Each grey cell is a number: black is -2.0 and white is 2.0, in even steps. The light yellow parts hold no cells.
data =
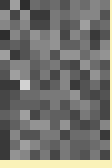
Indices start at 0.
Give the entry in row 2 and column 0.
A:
0.1
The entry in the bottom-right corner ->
-0.9
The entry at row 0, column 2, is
-1.3
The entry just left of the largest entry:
-1.1
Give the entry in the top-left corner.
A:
-1.1
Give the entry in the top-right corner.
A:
-0.1
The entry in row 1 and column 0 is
0.3
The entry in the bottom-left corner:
-1.1
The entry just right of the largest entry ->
-0.5
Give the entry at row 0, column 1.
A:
0.5
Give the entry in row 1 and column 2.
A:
0.3
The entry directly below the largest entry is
-0.3
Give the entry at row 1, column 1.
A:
-0.9
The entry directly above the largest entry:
0.1

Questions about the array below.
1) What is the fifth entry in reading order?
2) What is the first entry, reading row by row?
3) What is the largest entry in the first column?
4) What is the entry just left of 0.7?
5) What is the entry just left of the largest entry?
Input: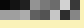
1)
-0.1
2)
-1.9
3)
0.5
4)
0.5
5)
-0.3

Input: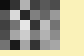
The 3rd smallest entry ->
-1.4
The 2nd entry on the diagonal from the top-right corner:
-0.4
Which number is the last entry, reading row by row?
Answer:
0.6
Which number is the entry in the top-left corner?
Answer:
-1.8
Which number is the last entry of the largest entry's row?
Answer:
-0.2
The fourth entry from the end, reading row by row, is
0.6
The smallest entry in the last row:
-1.6
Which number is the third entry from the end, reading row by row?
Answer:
-1.2
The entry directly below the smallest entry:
-0.6

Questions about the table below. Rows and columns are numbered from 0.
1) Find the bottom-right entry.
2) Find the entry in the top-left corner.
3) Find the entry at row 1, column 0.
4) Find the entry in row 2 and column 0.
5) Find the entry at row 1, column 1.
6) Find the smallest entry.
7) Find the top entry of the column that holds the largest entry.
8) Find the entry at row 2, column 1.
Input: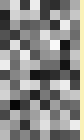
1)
-0.5
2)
0.3
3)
-1.5
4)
-1.3
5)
1.3
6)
-1.9
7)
-1.3
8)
0.5

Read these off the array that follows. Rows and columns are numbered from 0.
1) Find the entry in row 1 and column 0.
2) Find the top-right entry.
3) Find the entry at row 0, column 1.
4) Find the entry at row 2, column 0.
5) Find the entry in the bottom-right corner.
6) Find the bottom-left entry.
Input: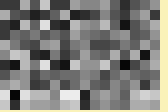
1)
0.7
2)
0.3
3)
-1.1
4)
-1.1
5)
0.5
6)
1.1
